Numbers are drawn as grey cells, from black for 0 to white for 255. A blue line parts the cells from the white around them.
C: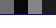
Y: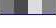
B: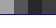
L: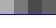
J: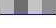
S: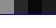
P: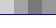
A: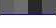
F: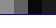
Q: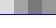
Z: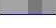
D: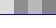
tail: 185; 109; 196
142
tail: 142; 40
8; 28

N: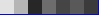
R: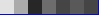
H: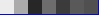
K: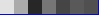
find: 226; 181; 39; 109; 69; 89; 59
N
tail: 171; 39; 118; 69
89; 80

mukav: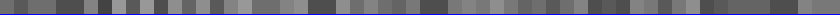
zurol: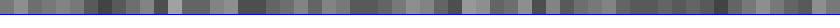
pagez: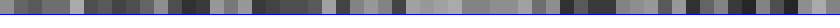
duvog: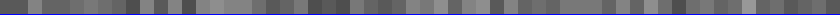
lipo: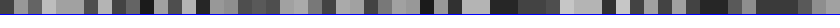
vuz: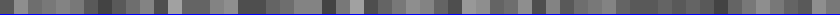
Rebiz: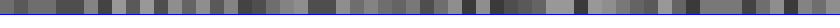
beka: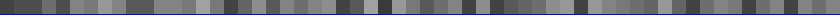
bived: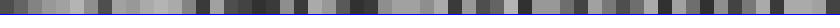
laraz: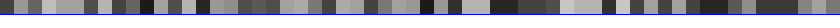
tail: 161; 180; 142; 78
161; 152; 170; 180; 170; 131; 58; 161; 78; 67; 49; 58; 142; 58; 170; 152; 89; 49; 58; 142; 161; 161; 142; 170; 58; 152; 78; 100; 180; 49; 152; 152; 110; 67; 161; 120; 78; 110; 170; 49; 161; 110; 49; 142; 67; 120; 170; 58; 170; 170; 161; 67
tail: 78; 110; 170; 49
161; 110; 49; 142; 67; 120; 170; 58; 170; 170; 161; 67
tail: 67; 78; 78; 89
161; 67; 131; 152; 131; 67; 161; 152; 161; 170; 131; 131; 142; 142; 161; 110; 142; 49; 89; 58; 58; 131; 142; 152; 89; 152; 49; 100; 131; 58; 38; 131; 78; 38; 142; 170; 131
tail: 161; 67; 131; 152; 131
67; 161; 152; 161; 170; 131; 131; 142; 142; 161; 110; 142; 49; 89; 58; 58; 131; 142; 152; 89; 152; 49; 100; 131; 58; 38; 131; 78; 38; 142; 170; 131
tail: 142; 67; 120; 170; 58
170; 170; 161; 67

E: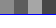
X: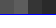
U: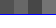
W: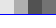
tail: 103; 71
115
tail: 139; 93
166; 71
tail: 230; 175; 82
115
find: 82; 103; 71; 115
U
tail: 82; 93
53; 42
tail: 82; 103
71; 115

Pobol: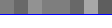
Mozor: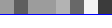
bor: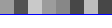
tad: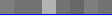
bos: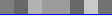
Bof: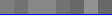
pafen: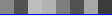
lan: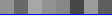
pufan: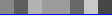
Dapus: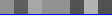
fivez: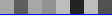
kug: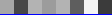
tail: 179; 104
244; 59
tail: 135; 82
189; 179; 126; 82; 167; 59
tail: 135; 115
104; 146; 104
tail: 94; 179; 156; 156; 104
201; 71
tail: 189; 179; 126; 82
167; 59
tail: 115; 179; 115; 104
126; 115

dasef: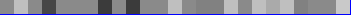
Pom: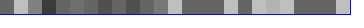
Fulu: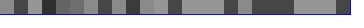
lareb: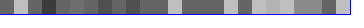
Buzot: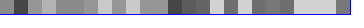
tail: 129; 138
138; 201
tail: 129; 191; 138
191; 170; 191; 129; 138; 138; 201
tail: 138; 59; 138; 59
138; 138; 191; 138; 129; 129; 191; 138; 191; 170; 191; 129; 138; 138; 201
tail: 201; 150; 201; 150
150; 70; 92; 101; 210; 111; 210; 111; 120; 111; 210; 210; 210; 120
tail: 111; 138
70; 138; 59; 138; 150; 70; 150; 150; 150; 70; 138; 70; 70; 70; 150; 150; 150; 70
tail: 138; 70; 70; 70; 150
150; 150; 70
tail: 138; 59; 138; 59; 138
138; 191; 138; 129; 129; 191; 138; 191; 170; 191; 129; 138; 138; 201

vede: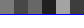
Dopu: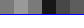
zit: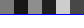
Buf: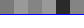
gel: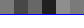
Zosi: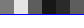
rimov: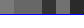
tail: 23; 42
93
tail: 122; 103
103; 52; 113; 42
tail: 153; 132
153; 42; 132
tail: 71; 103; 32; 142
122

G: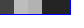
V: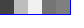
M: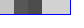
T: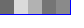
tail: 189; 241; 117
127
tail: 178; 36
36

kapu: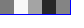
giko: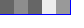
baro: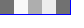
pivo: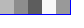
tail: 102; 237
153
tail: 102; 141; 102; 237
153
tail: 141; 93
248; 153
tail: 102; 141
102; 237; 153
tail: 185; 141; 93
248; 153
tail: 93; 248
153
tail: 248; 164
39; 132

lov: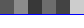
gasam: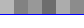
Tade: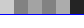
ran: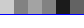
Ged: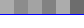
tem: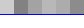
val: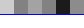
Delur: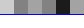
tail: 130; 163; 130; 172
36
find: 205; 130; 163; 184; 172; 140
tem
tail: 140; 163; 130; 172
109
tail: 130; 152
109; 172; 140

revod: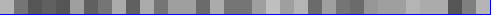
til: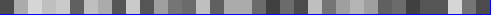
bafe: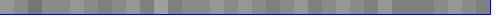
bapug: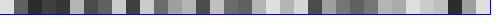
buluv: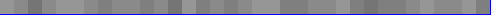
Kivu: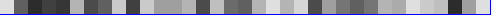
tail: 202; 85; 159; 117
107; 191; 96; 171; 171; 107; 64; 107; 75; 191; 117; 159; 180; 159; 96; 107; 64; 85; 85; 214; 117; 75
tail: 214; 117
75
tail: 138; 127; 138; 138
127; 138; 117; 150; 127; 138; 127; 138; 150; 150; 127; 127; 138; 138; 150; 127; 117; 127; 127; 138; 150; 138; 138; 150; 127

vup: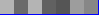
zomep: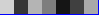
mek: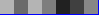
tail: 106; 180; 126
33; 64; 135
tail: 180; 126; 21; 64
169
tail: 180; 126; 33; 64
135
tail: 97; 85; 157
135

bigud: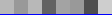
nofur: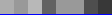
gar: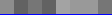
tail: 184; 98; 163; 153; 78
206
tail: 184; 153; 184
98; 163; 153; 78; 206
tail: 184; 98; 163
153; 78; 206
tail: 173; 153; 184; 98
153; 153; 78; 56
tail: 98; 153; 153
78; 56

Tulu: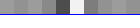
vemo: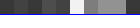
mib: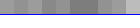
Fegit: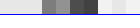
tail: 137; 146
125; 125; 146; 156; 188
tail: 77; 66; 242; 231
242
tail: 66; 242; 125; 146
146; 56
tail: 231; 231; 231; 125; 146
77; 66; 242; 231; 242

